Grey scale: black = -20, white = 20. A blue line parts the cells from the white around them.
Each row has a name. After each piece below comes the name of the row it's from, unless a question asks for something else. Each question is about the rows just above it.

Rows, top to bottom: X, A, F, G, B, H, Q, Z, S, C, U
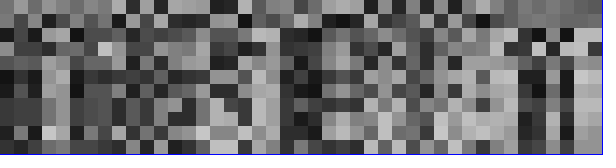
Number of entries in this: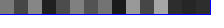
15
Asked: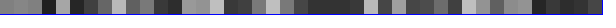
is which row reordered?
U
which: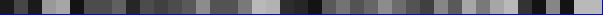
F
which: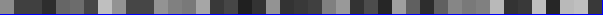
G
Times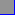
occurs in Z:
3
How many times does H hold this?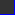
3
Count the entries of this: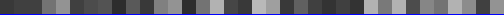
36

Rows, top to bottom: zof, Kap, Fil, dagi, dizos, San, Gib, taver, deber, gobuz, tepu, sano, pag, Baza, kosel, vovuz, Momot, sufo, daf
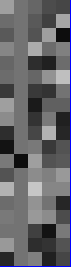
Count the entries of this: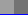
2
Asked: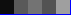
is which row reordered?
Fil
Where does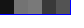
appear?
tepu
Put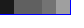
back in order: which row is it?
taver
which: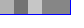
Baza
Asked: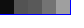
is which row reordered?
Fil
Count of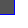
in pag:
1

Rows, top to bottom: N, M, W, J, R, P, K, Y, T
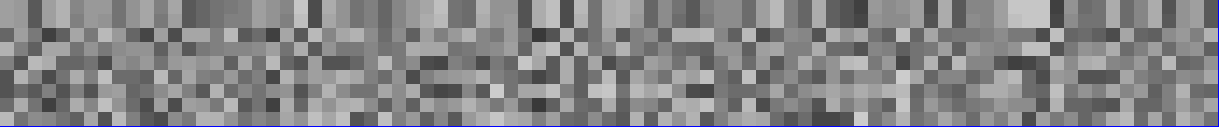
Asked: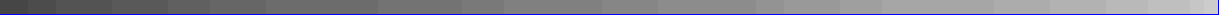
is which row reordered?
K
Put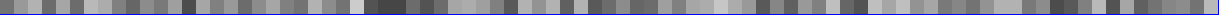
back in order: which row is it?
T
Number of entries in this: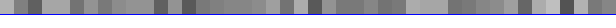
44
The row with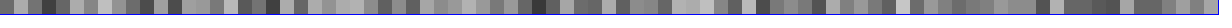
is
Y

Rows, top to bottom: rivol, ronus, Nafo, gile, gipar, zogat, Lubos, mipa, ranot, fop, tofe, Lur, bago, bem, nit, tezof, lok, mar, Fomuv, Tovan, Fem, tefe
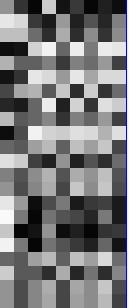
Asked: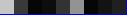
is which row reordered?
lok
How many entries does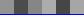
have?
6
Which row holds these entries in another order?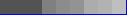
bago
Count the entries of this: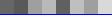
8

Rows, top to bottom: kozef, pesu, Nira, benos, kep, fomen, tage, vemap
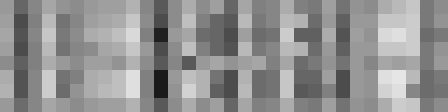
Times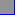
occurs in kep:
3
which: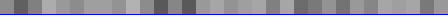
kep
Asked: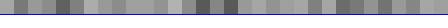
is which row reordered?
kep
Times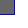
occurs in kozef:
2

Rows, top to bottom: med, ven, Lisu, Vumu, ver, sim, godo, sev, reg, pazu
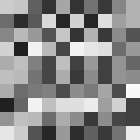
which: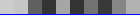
med
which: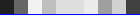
sev
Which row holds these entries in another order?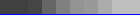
ver
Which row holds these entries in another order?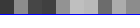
reg
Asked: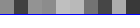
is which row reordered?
sim
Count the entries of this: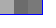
3

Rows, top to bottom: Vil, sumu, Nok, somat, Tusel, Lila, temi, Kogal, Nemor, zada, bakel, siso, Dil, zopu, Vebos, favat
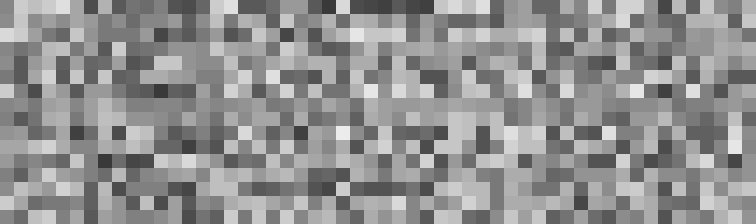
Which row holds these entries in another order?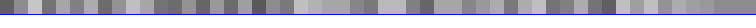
Nemor
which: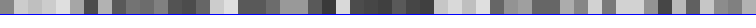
Vil
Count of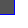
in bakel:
4
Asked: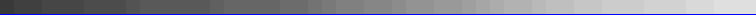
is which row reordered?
Vil
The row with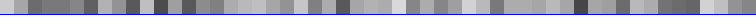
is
Vebos

